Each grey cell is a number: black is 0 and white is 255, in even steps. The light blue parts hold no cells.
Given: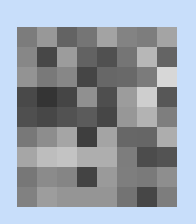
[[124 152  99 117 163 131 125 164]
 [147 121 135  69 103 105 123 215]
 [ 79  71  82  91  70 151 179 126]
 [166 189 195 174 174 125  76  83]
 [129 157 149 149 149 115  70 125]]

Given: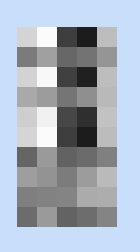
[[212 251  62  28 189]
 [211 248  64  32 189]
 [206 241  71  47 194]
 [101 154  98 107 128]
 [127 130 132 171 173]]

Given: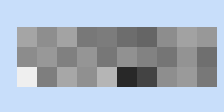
[[165 142 163 120 124 109 101 141 162 152]
 [239 126 167 144 181  40  67 142 154 120]]

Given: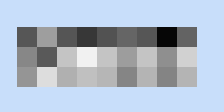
[[ 86 158  85  55  82 101  86   6  99]
 [149 221 176 192 182 133 180 132 180]]

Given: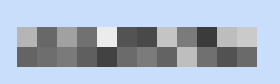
[[181 104 161 113 236  83  73 196 123  59 189 202]]

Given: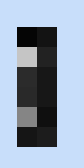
[[  5  19]
 [ 43  23]
 [133  15]]

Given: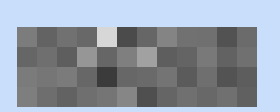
[[124  99 113 104 215  75 102 132 113 112  82 107]
 [123 118 123 103  59 103 106 116  91 111  83  93]]

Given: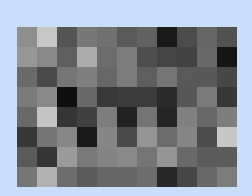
[[142 199  84 120 113  89  97  25  76 101  81]
 [106  74 117 127 103 124  94 117  89  88  71]
 [105 196  53  64 125  34 116  37 128 103 125]
 [ 90  53 155 121 132 137 117 149 105  92  91]]

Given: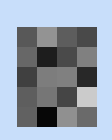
[[ 88 147  93  73]
 [ 64 125 128  40]
 [ 97   7 144 106]]
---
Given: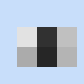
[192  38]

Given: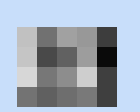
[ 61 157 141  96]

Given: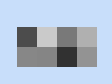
[176  49]

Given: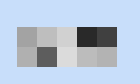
[ 64 188]

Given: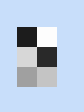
[253 215]

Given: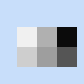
[ 11 158]

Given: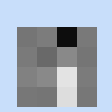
[121 137 137 119]

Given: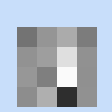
[124 223 127 141]
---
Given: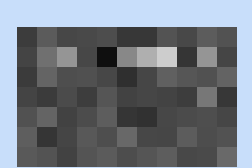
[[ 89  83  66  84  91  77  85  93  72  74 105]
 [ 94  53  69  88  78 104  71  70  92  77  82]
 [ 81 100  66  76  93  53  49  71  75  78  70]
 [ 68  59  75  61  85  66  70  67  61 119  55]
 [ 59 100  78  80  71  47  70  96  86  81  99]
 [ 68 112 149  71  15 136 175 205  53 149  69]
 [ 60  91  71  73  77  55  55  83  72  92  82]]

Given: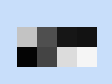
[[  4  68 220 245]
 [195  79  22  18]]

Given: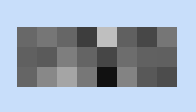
[[101 136 165 119  17 131  88  76]
 [ 96  90 126 100  70 109  97  96]
 [104 118 102  61 191  96  71 118]]

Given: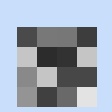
[[148  64 105 227]
 [137 197  71  71]
 [197  44  50 197]
 [ 74 120 119  61]]

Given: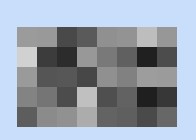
[[ 93 139 145 172  99  95  74 103]
 [131 117  76 192  79  98  31  55]
 [154  85  87  71 144 129 157 155]
 [209  60  44 152 121  96  32  76]
 [155 153  73  90 144 147 189 151]]

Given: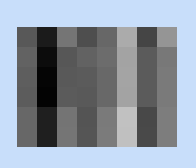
[[103  31 117  85 123 192  73 125]
 [103  31 116  84 122 193  72 125]
 [ 92   3  91  89 104 163  91 122]
 [ 94   5  89  91 104 164  91 122]
 [ 98  12  87  98 108 163  91 120]
 [ 88  27 117  78 103 171  69 149]]

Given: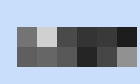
[[ 95 102  88  37  70 145]
 [116 208  74  52  57  29]]

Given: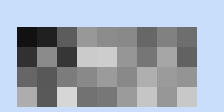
[[173  89 214 114 119 155 197 151 200]
 [102  88 124 137 155 137 175 155 148]
 [ 49 139  54 203 205 150 118 166  98]
 [ 17  32  92 152 140 137 103 129 110]]
